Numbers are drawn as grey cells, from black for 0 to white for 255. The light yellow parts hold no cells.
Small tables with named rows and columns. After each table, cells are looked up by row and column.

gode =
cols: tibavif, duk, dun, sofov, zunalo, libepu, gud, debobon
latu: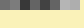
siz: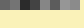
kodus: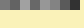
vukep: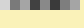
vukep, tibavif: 213
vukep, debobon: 165
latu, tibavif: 111
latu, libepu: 100
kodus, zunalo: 151
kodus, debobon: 50
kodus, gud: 90
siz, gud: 150
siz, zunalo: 134
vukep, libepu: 58
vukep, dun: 165
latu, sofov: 100
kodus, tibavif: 121
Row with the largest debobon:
latu

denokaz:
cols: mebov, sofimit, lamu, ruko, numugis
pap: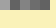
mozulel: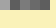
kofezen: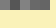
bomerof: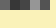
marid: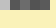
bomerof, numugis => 83
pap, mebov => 161
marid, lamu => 108
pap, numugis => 98
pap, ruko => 109
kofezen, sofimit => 86
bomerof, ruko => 150
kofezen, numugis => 101
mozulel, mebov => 163
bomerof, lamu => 69
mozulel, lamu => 123
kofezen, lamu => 130
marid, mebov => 192
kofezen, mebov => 124
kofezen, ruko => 105
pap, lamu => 131
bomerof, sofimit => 55
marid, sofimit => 87
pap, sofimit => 99
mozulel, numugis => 94
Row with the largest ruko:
bomerof

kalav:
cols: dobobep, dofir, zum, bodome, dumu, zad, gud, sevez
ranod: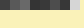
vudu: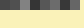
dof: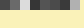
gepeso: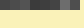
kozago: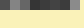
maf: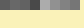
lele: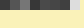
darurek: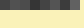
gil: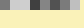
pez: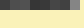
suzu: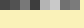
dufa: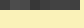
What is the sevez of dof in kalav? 177
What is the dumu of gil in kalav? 133
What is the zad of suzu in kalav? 201
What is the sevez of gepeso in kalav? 78
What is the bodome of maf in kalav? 73
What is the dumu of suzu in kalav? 180
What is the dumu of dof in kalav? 84
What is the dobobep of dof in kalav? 72
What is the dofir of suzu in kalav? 82
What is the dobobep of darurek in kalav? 68
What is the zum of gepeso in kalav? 83
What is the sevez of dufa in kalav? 64
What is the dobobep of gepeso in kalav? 70
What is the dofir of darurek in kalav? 81

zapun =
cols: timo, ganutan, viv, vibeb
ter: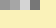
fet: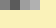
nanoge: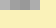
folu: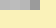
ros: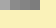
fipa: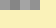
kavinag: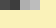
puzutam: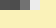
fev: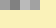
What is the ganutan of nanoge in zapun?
160
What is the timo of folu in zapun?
185
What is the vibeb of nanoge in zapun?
173
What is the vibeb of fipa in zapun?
146
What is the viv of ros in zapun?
132
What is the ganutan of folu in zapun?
188
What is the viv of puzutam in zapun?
114
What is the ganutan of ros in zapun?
139
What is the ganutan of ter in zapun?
166
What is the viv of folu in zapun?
183
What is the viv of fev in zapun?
186
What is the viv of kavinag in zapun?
175
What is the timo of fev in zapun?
158
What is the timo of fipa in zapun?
154
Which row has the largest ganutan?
folu

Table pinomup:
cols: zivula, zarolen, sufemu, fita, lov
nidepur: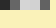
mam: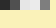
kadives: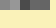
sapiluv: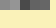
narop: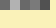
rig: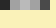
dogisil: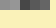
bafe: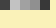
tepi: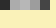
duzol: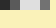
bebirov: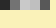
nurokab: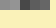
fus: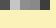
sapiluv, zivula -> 138
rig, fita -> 162
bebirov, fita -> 191
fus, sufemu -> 142
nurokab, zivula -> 141
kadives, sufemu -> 75
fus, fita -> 137
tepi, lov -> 69
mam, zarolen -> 80
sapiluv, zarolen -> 149
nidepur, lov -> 98
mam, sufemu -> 230
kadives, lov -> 101
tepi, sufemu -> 183
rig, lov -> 74
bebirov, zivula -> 41
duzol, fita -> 223
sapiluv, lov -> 102
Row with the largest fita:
mam

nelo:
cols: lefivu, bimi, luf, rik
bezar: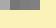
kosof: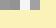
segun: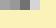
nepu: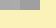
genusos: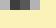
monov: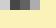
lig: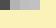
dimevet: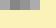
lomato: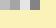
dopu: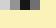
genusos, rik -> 179
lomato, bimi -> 165
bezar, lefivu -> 169
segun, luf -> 114
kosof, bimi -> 147
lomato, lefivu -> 190
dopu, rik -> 112
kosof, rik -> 161
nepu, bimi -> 171

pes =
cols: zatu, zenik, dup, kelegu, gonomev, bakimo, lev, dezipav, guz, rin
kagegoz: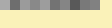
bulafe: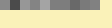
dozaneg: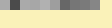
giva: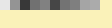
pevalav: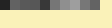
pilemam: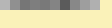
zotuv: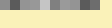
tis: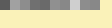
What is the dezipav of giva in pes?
127
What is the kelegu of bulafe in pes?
132
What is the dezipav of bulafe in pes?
105
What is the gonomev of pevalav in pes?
56
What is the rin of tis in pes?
136
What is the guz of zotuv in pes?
91

